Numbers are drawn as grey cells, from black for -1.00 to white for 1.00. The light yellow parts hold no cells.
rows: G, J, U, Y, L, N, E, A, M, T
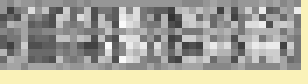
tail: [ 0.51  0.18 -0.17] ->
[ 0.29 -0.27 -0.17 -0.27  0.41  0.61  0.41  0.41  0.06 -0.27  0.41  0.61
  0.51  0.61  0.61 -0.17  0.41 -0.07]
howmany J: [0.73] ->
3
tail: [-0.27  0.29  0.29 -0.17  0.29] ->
[-0.07]
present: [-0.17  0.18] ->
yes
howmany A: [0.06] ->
5
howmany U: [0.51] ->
4

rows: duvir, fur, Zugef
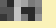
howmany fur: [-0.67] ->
2
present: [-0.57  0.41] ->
no

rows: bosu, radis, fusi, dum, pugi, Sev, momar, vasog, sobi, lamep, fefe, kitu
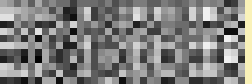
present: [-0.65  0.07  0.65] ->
yes
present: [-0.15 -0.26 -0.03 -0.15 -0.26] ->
no

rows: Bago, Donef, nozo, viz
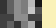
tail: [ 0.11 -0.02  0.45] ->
[-0.82]
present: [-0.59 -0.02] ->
yes
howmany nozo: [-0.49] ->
4
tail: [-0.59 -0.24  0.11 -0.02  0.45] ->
[-0.82]
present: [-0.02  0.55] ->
yes
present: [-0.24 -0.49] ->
no

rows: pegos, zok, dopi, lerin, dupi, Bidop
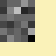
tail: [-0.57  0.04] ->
[ 0.50 -0.70 -0.57]
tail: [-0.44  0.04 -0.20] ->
[-0.31 -0.95]
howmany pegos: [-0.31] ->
0
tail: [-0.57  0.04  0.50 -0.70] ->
[-0.57]
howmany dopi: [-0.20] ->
4
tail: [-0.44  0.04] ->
[-0.20 -0.31 -0.95]

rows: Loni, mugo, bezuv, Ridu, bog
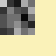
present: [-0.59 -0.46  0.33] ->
yes
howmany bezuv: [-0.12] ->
3
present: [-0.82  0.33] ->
yes

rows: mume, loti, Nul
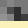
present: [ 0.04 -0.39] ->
yes
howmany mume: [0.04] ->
1

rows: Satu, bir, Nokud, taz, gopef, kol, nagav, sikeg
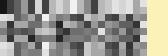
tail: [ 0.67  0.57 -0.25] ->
[ 0.07 -0.03 -0.03  0.77  0.07 -0.03  0.19 -0.14 -0.38  0.57  0.31  0.31
 -0.14 -0.38  0.19 -0.49 -0.03  0.31]
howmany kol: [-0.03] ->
4

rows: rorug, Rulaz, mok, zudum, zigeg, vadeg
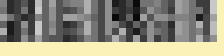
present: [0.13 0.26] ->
no
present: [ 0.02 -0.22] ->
yes
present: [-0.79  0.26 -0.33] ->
no
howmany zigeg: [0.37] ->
3

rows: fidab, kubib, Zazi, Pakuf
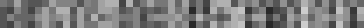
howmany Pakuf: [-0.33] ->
9
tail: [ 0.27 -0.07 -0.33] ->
[ 0.39 -0.33  0.27 -0.07 -0.07  0.27  0.27  0.14 -0.33 -0.20  0.03 -0.33
 -0.20 -0.33 -0.20  0.27 -0.07  0.14 -0.68 -0.07 -0.33  0.39 -0.07  0.27
  0.39  0.51 -0.56 -0.20  0.03 -0.68 -0.46 -0.33  0.14 -0.33  0.61  0.03
  0.14  0.03 -0.46  0.51 -0.07 -0.56 -0.20]
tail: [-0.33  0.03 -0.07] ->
[ 0.27  0.39  0.39 -0.46  0.39 -0.33 -0.07  0.27 -0.07 -0.07  0.27 -0.20
  0.27 -0.33 -0.07 -0.46  0.27  0.39  0.39 -0.33  0.14 -0.07  0.14 -0.33
 -0.07 -0.33  0.14 -0.33 -0.07  0.39  0.14 -0.33  0.14 -0.33  0.27 -0.20
  0.03 -0.20]
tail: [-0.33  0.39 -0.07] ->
[ 0.27  0.39  0.51 -0.56 -0.20  0.03 -0.68 -0.46 -0.33  0.14 -0.33  0.61
  0.03  0.14  0.03 -0.46  0.51 -0.07 -0.56 -0.20]
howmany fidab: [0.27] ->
8
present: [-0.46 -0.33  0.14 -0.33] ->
yes

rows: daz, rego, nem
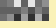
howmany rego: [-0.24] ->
4
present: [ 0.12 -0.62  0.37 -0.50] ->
no
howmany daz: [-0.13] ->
2
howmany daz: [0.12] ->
1
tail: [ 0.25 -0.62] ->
[ 0.37 -0.50]
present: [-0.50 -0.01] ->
no

